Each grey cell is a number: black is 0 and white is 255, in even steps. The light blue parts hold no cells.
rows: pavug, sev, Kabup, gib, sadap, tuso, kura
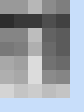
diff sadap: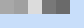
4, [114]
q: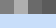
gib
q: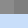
pavug

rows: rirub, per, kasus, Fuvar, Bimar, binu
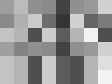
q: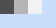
binu
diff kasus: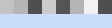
5, [92]

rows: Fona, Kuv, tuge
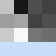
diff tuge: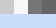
4, [109]
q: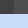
Kuv
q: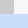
tuge
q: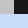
Fona
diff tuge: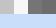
1, [203]
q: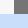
tuge
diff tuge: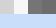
1, [203]

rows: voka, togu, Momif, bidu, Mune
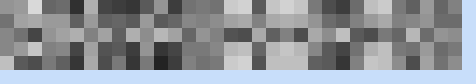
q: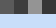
bidu
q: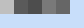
Momif
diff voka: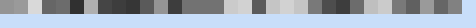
15, [121]
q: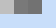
bidu

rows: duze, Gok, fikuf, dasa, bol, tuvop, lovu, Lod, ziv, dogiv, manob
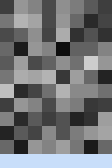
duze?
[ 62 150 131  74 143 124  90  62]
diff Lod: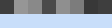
3, [131]
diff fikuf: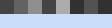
1, [74]

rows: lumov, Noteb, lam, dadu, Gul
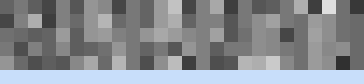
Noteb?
[ 70 128 174  62 128 106 149 181 106 120 100 155 174 100 128 128  86 120
 142 161 120 112 155 142 112 106]
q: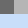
Gul
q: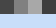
lumov
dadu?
[120  78 128 100 136  94 100 112 149 120 100 120  86 149 128  94 120 120
 142 136 120 112 155 136 142 106]
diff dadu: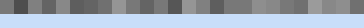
26, [106]
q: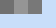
dadu

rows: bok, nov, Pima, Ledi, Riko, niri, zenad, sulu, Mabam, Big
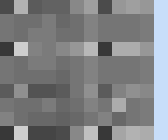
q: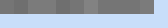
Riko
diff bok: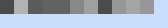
10, [159]

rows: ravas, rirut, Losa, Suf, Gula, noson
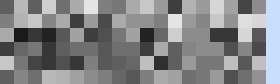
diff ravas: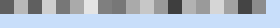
5, [111]
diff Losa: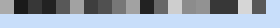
15, [140]
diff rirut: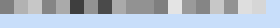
7, [154]
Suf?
[ 62 103 119  55  95 111 111  88 111 111  62 170  95 133 140 140  80 133
  74]
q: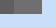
Suf

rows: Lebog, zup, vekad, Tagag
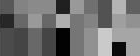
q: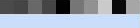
Tagag
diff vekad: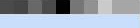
4, [69]
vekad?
[ 75  69 104  69   2 118 145 202 166 166]

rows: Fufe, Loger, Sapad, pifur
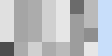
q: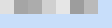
Loger
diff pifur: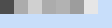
5, [186]
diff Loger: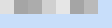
6, [157]
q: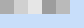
Loger

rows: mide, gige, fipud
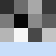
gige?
[123   7 138  94]
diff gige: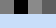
2, [7]
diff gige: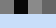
4, [94]
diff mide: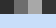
4, [58]

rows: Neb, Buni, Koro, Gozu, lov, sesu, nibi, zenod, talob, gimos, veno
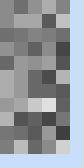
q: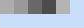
sesu
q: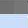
Koro
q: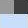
gimos
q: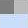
veno

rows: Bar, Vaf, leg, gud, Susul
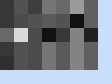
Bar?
[ 55  82  62 117 104 154  96]
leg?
[104 218  75  17  55 131  33]
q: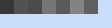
gud
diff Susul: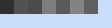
4, [117]
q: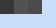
gud
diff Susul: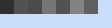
5, [90]
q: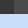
Vaf

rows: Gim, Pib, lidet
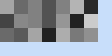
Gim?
[165 106 129  82 129 180  41]
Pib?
[ 68 136 129  82 150  33 203]
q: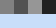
Pib
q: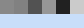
Pib
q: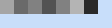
Gim
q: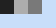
lidet
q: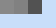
Pib

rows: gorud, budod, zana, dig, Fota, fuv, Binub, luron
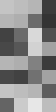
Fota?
[181 174 129  60]
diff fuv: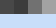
2, [66]
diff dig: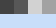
1, [72]
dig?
[ 72  87 210 162]
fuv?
[ 72  66 113 162]
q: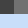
fuv

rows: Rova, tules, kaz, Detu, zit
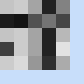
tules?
[ 27  19  81 116  69]
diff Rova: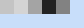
2, [204]
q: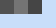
tules
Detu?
[ 62 204 164  34 226]
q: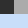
zit
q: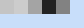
Rova

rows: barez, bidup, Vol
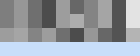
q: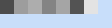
bidup
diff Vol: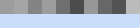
10, [180]
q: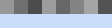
barez

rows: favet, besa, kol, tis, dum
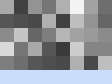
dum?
[126 110  86  79  73 176  73 190]
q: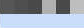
dum
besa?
[ 86  79  73 176  65 190 147 102]
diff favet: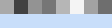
5, [176]

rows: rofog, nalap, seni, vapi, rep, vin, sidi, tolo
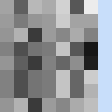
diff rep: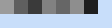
1, [149]
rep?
[149  95  58 129 102 142  30]
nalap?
[155 123 149 155 204 163 163]
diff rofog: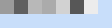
1, [163]
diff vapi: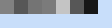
2, [79]
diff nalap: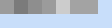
3, [149]

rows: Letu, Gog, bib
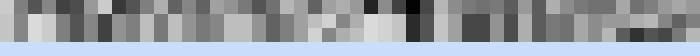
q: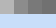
Letu
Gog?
[196 134 218 203 127  84 134  65 147 127 190 121 190 147 121 134 190 190
 147  98 127 160 190 210 134 174 218 210 196  43  84 196 160  71  71 147
  77 174  92 121 113 167 140 153 153 174 182 134  98 127]
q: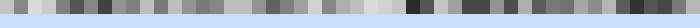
bib
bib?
[196 134 218 203 127  84 134  65 147 127 190 121 190 147 121 134 190 190
 147  98 127 160 210 134 174 190 218 210 196  43  84 196 160  71  71 147
  77 174  92 121 113 167 140 182  92  50  84  71 121 182]
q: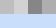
Gog

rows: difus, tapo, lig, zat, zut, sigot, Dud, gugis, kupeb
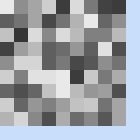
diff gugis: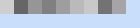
6, [194]
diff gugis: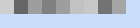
3, [150]
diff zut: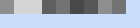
5, [121]
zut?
[142 213 213  95 121  72  87 142 115]
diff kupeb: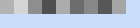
3, [136]

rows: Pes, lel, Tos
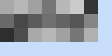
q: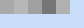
Tos
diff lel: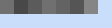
1, [105]
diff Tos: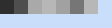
7, [176]

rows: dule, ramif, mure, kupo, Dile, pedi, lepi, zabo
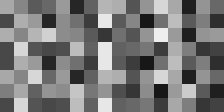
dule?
[168 134  90 104 154  38  97 181 174  84 148 215 168  31 148 104]
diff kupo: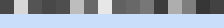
7, [97]

